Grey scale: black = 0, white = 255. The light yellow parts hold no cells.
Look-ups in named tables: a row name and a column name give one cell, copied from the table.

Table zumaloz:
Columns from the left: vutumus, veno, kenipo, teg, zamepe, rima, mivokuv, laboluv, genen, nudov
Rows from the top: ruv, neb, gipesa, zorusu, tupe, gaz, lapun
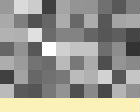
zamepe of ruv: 165
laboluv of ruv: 112
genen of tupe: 148
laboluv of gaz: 210
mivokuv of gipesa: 101
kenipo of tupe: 115
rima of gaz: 187
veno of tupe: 155
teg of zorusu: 254
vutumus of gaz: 64
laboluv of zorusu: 110
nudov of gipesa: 69
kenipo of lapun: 85
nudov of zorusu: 51
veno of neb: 127

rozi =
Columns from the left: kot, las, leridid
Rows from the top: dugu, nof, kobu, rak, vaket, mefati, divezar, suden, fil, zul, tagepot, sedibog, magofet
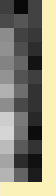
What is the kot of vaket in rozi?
131
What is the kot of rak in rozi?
145
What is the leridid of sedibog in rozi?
17
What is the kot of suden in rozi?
141
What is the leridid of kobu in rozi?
56
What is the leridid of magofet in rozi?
28
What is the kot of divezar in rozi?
177
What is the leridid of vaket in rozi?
19
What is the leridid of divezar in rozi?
50
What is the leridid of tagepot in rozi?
51
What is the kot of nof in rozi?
74
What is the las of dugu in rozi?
9
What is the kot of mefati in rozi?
147
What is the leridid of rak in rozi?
45
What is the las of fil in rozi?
122
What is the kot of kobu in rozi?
140
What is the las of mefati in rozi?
84
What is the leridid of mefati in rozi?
63
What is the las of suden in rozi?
73

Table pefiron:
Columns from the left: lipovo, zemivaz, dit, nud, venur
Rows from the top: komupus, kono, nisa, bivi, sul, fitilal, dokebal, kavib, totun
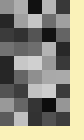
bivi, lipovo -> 114
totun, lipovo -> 91
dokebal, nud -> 205
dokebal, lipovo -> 83
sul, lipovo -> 37
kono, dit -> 198
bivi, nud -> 180
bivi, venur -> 40
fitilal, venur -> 170
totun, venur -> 60
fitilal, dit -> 143
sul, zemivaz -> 199
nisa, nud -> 18
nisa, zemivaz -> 49
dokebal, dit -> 194
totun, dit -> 50
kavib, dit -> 52
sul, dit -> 208
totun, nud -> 81
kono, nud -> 110
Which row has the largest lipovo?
kavib

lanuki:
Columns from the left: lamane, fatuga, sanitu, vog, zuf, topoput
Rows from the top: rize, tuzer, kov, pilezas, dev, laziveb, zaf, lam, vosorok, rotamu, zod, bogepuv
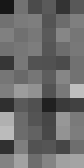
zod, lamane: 48
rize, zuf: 51
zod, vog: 85
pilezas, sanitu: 125
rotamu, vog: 72
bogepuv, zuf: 161
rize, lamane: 23
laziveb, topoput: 114
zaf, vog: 83
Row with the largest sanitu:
zaf

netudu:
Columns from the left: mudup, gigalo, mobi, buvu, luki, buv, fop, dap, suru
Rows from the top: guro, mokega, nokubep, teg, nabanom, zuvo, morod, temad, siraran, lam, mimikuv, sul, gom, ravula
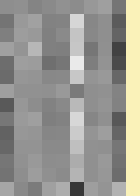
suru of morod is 131
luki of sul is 142
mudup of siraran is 119
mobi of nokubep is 153
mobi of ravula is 123
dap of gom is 151
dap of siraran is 144
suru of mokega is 91
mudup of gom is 115
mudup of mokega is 116
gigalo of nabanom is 158
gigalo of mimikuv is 147
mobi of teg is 183
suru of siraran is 88
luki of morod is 153
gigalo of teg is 148

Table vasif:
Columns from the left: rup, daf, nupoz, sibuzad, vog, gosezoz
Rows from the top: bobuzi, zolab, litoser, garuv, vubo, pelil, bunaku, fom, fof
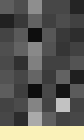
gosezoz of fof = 71
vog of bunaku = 20
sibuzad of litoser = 87
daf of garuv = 99
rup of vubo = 74
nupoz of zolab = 98
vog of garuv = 53
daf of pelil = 70
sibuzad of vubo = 65
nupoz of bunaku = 13
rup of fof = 71
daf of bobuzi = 78
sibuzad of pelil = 59
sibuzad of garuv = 82

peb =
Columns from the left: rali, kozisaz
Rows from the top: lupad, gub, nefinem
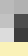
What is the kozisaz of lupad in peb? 177
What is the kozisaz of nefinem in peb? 60
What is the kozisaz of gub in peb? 77
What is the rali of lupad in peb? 186
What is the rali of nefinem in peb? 220
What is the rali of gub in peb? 194
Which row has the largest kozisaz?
lupad

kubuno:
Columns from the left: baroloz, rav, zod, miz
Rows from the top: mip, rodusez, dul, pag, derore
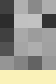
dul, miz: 163
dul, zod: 156
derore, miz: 152
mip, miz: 173
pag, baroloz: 82
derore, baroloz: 149
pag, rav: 165
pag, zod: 174
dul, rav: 169
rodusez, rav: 193
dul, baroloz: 64
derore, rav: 131
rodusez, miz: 51

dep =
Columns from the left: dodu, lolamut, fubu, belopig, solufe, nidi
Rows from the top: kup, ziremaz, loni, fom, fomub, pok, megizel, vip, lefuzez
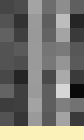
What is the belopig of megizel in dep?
94
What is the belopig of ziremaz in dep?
94
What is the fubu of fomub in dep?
154
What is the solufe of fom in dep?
122
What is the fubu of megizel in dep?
154
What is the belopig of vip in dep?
94

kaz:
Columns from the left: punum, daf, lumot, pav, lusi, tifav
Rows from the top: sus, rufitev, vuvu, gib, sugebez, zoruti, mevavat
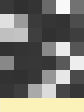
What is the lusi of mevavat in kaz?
70
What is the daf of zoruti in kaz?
49
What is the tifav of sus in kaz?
114
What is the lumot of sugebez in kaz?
55
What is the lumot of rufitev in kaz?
59
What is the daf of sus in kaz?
48
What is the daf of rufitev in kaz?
155
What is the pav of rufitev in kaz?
53
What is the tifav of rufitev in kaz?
76
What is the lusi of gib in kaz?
235
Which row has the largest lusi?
sus

